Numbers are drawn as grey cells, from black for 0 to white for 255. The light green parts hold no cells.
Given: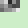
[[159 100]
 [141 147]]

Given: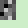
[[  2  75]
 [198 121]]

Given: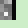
[[105 107]
 [127 110]]

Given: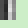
[[ 41 215]
 [ 39 225]]

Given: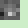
[[106 119]
 [121 135]]

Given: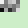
[[117 149]
 [166  45]]
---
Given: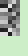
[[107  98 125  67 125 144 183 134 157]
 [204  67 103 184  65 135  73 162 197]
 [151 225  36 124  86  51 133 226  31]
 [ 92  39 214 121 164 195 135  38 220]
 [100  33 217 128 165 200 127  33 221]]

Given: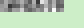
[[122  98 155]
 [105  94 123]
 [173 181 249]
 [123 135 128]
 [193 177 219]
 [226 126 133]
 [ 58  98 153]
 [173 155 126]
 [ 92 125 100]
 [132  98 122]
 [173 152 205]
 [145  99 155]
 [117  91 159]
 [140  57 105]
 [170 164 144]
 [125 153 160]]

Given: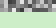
[[ 74 225 178]
 [136 120 142]
 [ 95 195  91]
 [199 155  90]
 [138 196  84]
 [ 96 134  89]
 [197  75 207]
 [104 111 196]
 [225 129  60]
 [151 145  98]
 [ 76 106 232]
 [ 65 101 119]
 [199 203 172]
 [155 133 158]]

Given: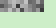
[[104  85  58]
 [163  93 152]
 [114 115 116]
 [105 133 145]
 [194 170 163]
 [151 175  78]
 [171  58 179]
 [187 180 136]
 [169 139 189]
 [128 120 140]
 [135  87 151]]

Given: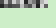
[[218  96]
 [179 211]
 [ 53  33]
 [120 170]
 [157  82]
 [ 39 111]
 [215 188]
 [142  87]
 [206  83]
 [ 94  67]
 [189  97]
 [ 77  38]]

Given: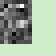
[[109  86 100  92 133  96  50  34  60 103  80]
 [ 45  89  49  39  61 174 122  86  90 118  77]
 [ 55 251  10  72  80 219 202  65  45  54  85]
 [ 47 177  46  93  70 159 160  73  88  49  79]
 [ 64 124  96 116  87  80  99 126   9  72  28]
 [ 93 179  89 109 108 152 164 102  98  69  81]
 [ 86  11 163 128 125  53  60 100 147 118 158]
 [131 111  56 176  68 123 118  87  60  90  71]]

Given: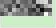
[[101 204  72 150]
 [216 174  72 246]
 [207  92  10  93]
 [195  38 118  70]
 [ 62 137  47  99]
 [127 109  66  78]
 [ 95 107 147 130]
 [106 137 100 123]
 [163  47 145 121]
 [ 77 136 192 132]
 [127  82  69 182]
 [125  99 153 123]
 [115 146 123  79]]
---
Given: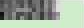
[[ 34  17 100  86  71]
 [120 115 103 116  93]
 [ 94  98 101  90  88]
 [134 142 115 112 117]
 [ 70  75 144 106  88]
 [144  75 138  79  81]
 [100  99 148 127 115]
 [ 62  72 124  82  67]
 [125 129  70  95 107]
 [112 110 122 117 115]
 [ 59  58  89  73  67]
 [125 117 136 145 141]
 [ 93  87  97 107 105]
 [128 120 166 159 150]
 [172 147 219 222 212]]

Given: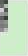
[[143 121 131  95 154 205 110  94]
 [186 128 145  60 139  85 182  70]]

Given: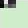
[[  9  23]
 [138 226]
 [ 83  36]
 [107  48]]

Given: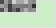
[[ 82 162  76]
 [163 137 155]
 [ 63  64 111]
 [106 124 208]
 [ 63 127 166]
 [136 123 166]
 [173 119 198]
 [136 133 144]
 [147  48 136]]

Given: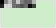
[[ 38   2]
 [217 131]
 [214 190]
 [113 113]
 [101 199]
 [ 82 123]
 [106 101]
 [ 13 103]
 [ 62 179]]

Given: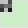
[[ 51  81 192]
 [190 114 197]
 [ 25 107  78]]

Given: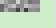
[[107 103 191]
 [170 143 162]
 [131 171 139]
 [128 194 130]
 [ 71 136 209]
 [159 143 144]
 [ 61 194 159]
 [141 172 115]
 [145 163 131]
 [135 164 130]]
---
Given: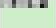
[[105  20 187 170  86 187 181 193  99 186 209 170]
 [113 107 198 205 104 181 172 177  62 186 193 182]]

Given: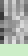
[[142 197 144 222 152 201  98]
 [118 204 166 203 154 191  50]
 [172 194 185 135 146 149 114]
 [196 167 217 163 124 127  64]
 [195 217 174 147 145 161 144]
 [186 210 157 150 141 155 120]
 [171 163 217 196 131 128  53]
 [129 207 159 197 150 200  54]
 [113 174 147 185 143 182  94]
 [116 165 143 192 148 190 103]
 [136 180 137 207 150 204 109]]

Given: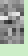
[[115 146 132 162 110  96]
 [135 158 154 131 149 129]
 [107 153 105 180  94 119]
 [ 60 142  67 180 130 129]
 [141 161 142 137 144 148]
 [172 150 109  43  66 135]
 [197 114 168 138 225 237]
 [ 86 231 219 193  97 153]
 [109 108 151 150 126 114]
 [132 123 127 160 111 147]
 [170 141 150 159 181 165]]

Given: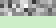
[[142 118 145 155 182 161  86 181 143 145 139 230 175 139]
 [173  94 161 199 198 114 132  64 188 225 132 174 205 190]
 [126 162 138 121 149 189 164 252 210 118 225  69 183  76]
 [141 196 170 173 129  52 160 214 221 163 158  90 164 144]]

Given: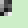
[[239 165  25]
 [ 65  23 122]
 [ 98  78 153]
 [ 47  69 185]]

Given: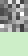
[[125  65 182 105 206 142 155]
 [151  60 132 104 188 172 241]
 [120 178 184 155 124  92  77]
 [176 177  72 169  75 149 143]
 [122 254 103 183  84  98  76]
 [119 166 202 149 133  92  77]
 [147 220  74 173  75 143  99]
 [122  67 235 107 229 111 134]]
